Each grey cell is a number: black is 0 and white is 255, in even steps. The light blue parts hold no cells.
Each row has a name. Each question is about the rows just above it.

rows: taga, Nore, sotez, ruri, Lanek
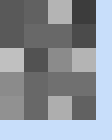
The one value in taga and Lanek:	[97]
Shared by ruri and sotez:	[139]
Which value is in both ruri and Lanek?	[104]
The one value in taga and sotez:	[180]
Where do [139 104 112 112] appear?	ruri
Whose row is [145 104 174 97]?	Lanek
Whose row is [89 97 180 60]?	taga

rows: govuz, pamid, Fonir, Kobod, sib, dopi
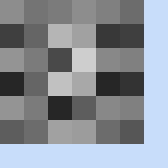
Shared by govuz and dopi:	[109]
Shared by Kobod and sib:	[38]

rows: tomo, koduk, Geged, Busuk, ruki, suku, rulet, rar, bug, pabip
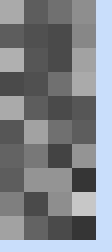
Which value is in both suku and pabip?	[162]
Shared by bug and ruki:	[74]
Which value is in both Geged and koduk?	[74]
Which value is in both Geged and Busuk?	[74]
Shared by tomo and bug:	[142]
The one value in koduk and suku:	[93]
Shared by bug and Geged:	[74]

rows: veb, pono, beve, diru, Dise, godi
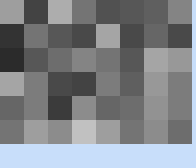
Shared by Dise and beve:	[109]
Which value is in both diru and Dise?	[124]
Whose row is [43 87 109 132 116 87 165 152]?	beve

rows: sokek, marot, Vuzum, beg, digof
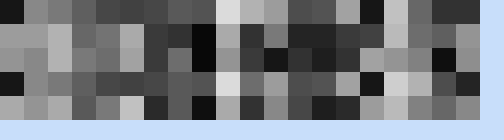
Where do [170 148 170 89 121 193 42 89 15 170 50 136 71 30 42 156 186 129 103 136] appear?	digof
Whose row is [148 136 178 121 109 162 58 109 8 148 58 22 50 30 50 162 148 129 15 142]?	Vuzum
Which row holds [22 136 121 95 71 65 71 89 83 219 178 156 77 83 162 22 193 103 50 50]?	sokek

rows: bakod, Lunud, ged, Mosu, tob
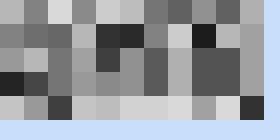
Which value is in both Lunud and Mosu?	[161]
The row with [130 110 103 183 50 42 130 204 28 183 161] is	Lunud
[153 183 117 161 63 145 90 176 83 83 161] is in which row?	ged
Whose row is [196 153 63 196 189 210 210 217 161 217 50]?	tob
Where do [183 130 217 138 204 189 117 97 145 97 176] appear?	bakod
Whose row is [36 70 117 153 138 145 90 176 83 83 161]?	Mosu

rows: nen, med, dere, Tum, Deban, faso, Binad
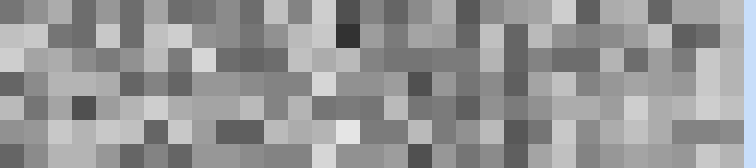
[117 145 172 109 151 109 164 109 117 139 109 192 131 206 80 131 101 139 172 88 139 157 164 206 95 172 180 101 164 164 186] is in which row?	nen

